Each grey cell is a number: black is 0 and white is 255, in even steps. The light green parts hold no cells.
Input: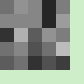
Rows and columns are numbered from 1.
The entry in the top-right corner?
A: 125
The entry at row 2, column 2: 134
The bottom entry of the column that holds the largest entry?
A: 61
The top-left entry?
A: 113
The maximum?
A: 188

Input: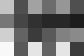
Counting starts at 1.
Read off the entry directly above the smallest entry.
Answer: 79
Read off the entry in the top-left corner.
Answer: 196
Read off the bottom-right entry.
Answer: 59
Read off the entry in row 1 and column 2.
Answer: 79
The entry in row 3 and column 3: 59
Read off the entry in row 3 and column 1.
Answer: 208
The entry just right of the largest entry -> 89

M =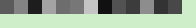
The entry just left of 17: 196
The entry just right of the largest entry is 17
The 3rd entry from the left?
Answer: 29
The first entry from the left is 91

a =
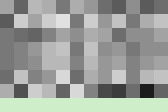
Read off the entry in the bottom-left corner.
173
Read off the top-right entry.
109
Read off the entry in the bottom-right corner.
100
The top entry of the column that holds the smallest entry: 91
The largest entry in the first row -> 184
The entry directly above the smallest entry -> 184
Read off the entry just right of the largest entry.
120
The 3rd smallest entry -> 72
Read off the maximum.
225
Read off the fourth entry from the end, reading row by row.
60
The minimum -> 28
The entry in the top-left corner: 163
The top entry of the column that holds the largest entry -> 120
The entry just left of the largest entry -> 205
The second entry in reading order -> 100
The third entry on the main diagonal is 100
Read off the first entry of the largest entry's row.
91
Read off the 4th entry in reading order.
173
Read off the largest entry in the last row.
216

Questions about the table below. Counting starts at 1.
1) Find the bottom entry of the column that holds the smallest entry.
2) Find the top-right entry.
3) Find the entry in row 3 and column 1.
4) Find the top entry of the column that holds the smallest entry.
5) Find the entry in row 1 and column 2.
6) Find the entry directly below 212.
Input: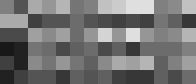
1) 33
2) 193
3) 74
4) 128
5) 84
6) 74
